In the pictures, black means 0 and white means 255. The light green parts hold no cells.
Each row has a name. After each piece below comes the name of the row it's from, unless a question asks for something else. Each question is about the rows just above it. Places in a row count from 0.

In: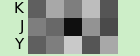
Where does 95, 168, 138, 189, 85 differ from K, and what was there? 2, 126
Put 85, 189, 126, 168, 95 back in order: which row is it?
K
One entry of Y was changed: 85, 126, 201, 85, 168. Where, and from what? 0, 95
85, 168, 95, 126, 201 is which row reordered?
Y
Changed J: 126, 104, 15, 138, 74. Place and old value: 3, 147
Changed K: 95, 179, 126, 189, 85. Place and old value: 1, 168

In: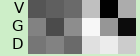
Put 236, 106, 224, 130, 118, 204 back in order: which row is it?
D
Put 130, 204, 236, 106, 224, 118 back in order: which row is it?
D
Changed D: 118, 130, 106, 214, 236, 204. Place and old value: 3, 224

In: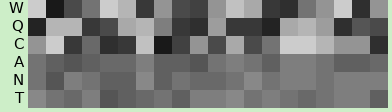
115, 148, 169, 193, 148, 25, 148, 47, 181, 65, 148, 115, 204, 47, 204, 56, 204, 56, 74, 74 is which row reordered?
W
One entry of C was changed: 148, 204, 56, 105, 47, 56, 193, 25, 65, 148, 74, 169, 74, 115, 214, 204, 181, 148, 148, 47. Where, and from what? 14, 204
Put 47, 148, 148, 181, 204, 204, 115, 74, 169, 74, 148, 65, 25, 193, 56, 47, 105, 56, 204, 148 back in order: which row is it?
C
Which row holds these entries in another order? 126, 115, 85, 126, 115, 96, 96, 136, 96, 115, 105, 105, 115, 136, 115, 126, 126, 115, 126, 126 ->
N
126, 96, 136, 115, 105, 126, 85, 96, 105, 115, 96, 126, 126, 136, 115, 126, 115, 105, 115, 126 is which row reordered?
T
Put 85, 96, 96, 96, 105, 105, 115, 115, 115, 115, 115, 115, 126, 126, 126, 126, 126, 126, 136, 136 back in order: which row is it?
N

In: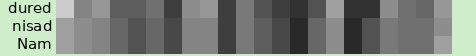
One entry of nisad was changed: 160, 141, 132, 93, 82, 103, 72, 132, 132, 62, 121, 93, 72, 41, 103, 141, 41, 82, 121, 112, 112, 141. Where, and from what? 3, 103
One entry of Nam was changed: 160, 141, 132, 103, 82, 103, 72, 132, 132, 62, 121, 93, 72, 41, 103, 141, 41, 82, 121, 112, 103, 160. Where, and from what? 20, 112

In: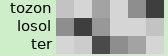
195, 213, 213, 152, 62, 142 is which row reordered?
losol
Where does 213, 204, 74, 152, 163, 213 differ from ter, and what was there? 3, 142
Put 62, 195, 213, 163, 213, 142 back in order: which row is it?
tozon

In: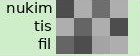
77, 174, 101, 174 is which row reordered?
tis
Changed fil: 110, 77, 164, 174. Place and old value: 0, 101
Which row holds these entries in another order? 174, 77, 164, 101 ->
fil
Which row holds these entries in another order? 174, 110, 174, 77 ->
nukim

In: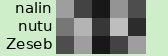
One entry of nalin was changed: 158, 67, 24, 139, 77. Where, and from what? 3, 148
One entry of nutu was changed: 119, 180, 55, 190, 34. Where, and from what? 4, 44
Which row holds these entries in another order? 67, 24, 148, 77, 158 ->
nalin

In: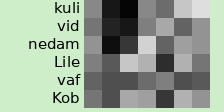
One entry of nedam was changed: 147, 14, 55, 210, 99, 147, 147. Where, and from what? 5, 159
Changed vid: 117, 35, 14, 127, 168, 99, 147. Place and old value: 2, 23
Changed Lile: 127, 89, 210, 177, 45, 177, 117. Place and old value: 2, 198
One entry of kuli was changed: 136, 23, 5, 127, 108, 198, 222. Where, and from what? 3, 136
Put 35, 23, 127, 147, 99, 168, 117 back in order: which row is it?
vid
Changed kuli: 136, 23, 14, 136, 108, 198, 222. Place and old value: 2, 5

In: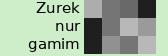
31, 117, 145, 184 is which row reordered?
gamim
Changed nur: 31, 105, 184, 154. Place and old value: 1, 117
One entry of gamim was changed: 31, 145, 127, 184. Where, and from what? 2, 117
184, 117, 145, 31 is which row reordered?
gamim
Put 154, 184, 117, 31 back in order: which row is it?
nur
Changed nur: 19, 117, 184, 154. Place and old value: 0, 31

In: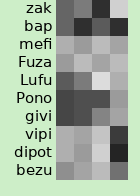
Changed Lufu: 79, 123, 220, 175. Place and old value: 0, 91
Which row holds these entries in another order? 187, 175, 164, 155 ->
mefi

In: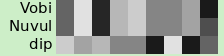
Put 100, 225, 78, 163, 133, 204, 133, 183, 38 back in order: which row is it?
Nuvul
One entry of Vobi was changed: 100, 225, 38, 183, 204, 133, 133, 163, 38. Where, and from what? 8, 26
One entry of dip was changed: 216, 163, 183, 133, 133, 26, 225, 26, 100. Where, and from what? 0, 204
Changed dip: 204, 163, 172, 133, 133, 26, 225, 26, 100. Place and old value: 2, 183
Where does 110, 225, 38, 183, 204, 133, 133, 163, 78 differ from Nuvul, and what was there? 0, 100
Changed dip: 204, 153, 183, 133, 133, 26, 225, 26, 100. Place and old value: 1, 163
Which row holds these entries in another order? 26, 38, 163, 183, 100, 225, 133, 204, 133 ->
Vobi

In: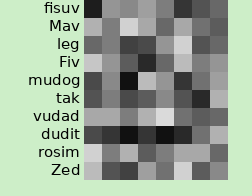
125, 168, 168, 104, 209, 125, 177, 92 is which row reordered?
rosim
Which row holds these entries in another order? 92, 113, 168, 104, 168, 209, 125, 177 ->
Mav
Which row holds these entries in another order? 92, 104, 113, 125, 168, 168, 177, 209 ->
Mav
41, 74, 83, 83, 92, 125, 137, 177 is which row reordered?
tak

